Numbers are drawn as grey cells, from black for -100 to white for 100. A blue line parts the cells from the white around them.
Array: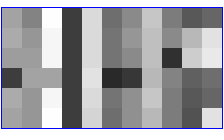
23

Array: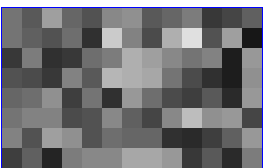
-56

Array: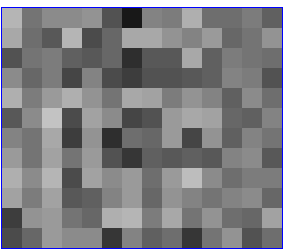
-36

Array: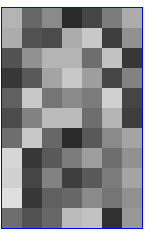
-36

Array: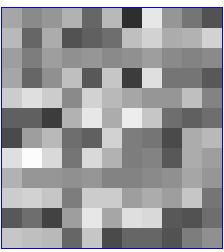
24

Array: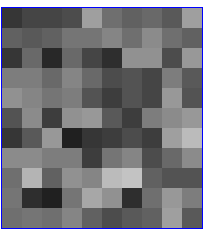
-58
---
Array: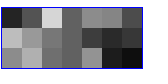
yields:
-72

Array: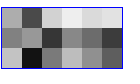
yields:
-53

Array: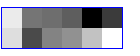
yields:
-42

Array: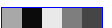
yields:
-1

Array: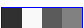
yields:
1

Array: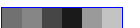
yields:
-11

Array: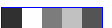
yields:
-3

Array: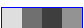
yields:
15

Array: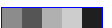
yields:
10
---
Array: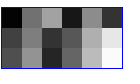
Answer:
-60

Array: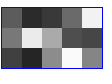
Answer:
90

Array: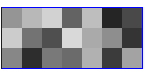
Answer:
-43

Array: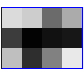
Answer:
34

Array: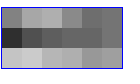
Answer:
-9

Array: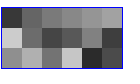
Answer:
27

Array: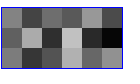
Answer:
-41

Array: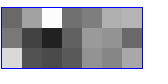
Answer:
42

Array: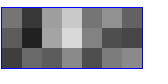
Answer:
-23
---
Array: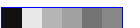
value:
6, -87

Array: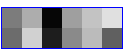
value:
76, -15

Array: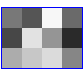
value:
-17, 35

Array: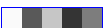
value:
-2, 96

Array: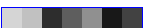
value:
-48, 67

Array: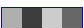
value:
-19, 37

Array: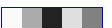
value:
1, 96
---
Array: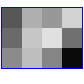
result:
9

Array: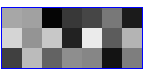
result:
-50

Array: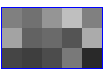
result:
-46

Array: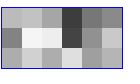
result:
36

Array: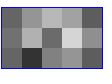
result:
-21

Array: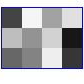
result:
-19

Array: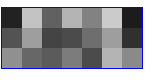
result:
13
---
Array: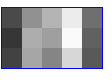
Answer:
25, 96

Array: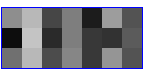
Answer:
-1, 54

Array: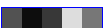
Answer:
-56, 73

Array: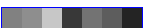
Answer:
-56, 56

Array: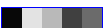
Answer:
45, 78

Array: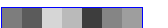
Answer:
46, 68

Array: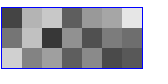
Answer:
14, 80

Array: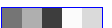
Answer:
-52, 97

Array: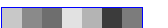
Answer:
77, 77
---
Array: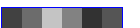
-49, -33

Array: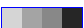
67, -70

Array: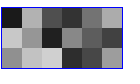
-80, 23

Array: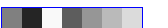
0, 72

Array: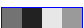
-10, 21

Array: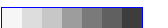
93, -52

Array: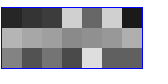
-70, -25

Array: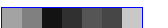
28, 57

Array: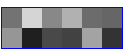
-10, -60
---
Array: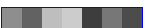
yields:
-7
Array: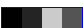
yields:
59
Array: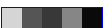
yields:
5
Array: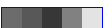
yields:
1
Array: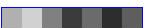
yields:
-65
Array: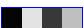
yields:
-56
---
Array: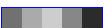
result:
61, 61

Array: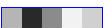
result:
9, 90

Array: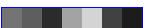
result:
28, 66

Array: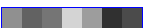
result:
66, 66

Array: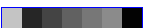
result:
-24, 54

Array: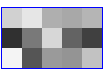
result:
69, 91
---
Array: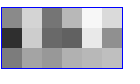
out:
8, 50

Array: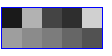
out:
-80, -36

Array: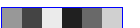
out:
19, 63

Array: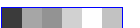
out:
-54, 52

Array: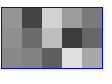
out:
17, 32

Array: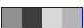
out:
13, 42

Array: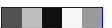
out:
-36, 21

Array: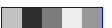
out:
52, 19

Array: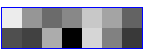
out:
85, -55
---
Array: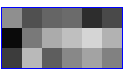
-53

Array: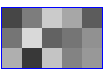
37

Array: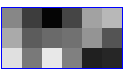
76

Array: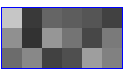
-15

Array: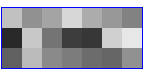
-25

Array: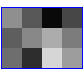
-14

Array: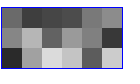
-67

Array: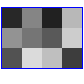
-36

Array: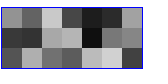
-34
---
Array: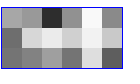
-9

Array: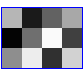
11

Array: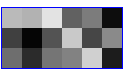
-14

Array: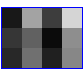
-69

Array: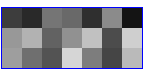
24

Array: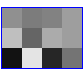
-86
